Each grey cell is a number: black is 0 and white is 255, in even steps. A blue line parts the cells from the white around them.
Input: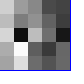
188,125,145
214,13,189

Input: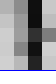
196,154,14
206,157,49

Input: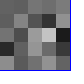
94,132,83
115,77,155

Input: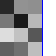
120,25,184
221,194,87

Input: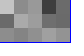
106,170,157
141,132,144

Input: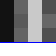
18,89,201
18,99,201

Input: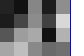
28,70,140
86,157,169

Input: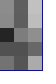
138,94,189
36,125,143
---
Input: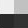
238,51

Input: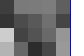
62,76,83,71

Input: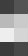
62,202

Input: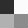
45,140

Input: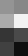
148,242

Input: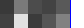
57,225
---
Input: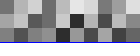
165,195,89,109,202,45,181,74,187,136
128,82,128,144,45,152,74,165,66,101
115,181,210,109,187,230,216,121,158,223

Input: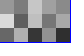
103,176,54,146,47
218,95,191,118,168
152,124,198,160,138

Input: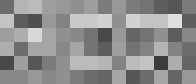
195,93,79,152,130,201,201,209,144,209,195,195,224,93
73,158,86,123,144,187,187,180,130,187,195,60,174,101
136,136,152,136,144,123,108,101,166,86,108,166,101,152
174,108,166,166,136,166,115,93,158,115,130,180,130,108
108,180,187,158,152,144,158,123,152,123,115,93,86,123
158,174,216,166,144,136,115,73,152,101,115,144,93,136

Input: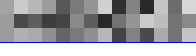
156,74,94,61,68,137,94,41,115,149,203,189,115,137
156,176,170,143,101,122,143,183,68,130,74,170,115,196
164,203,183,156,88,122,149,209,48,130,41,196,108,215

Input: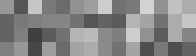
99,127,63,91,114,180,186,139,127,205,145,91,172,133
127,151,71,158,107,164,172,139,114,164,78,121,78,99
99,121,127,133,133,114,85,99,91,180,164,114,172,198
151,85,198,121,107,145,158,205,114,121,211,145,192,172

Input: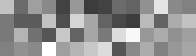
121,91,91,194,78,213,166,99,72,60,186,99,172,194
121,180,113,85,200,99,166,121,220,248,152,172,145,159
129,145,137,255,159,180,200,220,85,137,172,129,152,166
194,107,159,137,66,152,60,66,107,99,145,228,137,129
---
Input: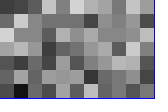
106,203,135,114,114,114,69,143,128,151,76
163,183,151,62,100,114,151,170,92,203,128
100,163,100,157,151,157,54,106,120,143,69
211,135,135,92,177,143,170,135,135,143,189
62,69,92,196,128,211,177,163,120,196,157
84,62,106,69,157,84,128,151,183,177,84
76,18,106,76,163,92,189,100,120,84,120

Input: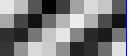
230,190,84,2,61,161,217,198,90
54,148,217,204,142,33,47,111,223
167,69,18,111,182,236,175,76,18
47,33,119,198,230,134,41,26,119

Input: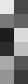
29,218
44,190
120,98
169,84
232,72
148,58

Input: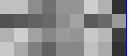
177,206,162,135,154,148,200,184,61
192,192,141,113,148,148,206,177,48
200,170,127,98,135,135,192,170,48
82,90,98,105,141,162,90,105,154

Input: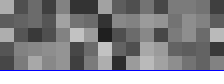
85,130,136,142,148,71,107,194,99,79,168,155,99,93,99,57
71,123,168,136,148,63,123,174,45,155,186,162,142,115,99,130
93,99,107,85,162,115,107,51,136,130,155,148,115,142,130,93
174,85,57,79,130,194,155,31,79,107,136,71,123,142,107,186
174,79,107,63,130,51,51,162,93,79,115,71,123,123,115,63

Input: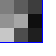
146,166,15
126,92,61
199,77,31

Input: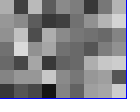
113,218,145,166,113,105,85,125,145
145,193,77,174,138,119,113,105,132
132,151,151,199,138,119,151,159,85
151,138,92,56,64,113,145,180,212
56,85,71,20,132,98,159,166,205
105,71,166,56,98,105,174,199,205
174,64,186,92,138,125,56,119,180

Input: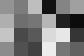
147,124,190,18,132,160
175,111,118,182,32,12
140,81,65,237,118,97
197,73,89,218,231,53

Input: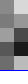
137,216
109,187
123,151
158,73
87,26
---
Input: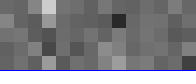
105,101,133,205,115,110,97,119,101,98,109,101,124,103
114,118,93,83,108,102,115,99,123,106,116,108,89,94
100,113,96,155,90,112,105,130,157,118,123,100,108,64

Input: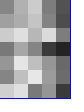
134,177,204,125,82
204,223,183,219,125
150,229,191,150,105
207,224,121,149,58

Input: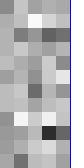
139,197,162,176,169
179,125,150,98,112
189,173,157,203,139
188,199,108,181,149
146,245,204,240,195
156,175,203,218,177

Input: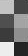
195,70
59,143

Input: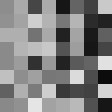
141,170,70,171,22,100,65,201
175,175,115,169,33,164,25,96
138,156,49,153,34,90,100,225
97,176,123,206,56,70,65,212

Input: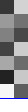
55,211
129,72
168,107
246,94
